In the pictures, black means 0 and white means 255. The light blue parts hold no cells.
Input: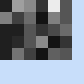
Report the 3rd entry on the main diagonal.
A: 85
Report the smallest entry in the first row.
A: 31
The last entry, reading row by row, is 85
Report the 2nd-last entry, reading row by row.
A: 96
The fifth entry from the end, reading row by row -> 116
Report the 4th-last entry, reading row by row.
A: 64
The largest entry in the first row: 236
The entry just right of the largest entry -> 85
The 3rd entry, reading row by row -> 138

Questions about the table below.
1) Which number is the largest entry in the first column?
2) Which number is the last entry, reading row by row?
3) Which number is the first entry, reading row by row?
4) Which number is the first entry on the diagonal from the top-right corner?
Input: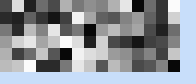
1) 187
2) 8
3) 74
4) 251

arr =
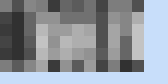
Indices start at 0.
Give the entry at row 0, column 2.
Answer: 134
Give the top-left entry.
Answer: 125
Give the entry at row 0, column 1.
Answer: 80
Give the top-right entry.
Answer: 80
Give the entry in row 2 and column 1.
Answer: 49
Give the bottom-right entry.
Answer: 80
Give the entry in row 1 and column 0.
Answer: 68
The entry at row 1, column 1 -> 49
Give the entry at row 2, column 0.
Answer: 58
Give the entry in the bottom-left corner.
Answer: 125

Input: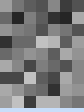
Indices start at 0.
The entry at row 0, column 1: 117
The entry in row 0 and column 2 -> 93
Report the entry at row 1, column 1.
37
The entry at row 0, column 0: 158
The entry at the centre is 135
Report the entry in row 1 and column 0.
105
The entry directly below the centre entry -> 126
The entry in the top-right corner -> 82
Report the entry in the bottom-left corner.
158
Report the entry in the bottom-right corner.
117
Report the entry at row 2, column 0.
147
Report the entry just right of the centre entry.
93

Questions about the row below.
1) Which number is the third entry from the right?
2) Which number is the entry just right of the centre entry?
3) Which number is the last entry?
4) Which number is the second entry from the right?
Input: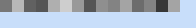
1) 131
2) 143
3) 164
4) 55

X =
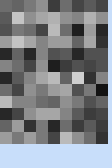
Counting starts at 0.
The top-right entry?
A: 69
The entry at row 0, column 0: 109
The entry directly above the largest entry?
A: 81
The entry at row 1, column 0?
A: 90
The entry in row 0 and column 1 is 100
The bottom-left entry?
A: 156
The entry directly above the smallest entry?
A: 132
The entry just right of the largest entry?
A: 50
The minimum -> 19
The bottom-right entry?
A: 50
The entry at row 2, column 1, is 121
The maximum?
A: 207
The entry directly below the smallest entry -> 100
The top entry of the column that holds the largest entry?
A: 69
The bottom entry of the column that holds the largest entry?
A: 144
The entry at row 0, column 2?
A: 121
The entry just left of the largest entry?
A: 100
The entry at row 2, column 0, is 81
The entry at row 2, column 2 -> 109
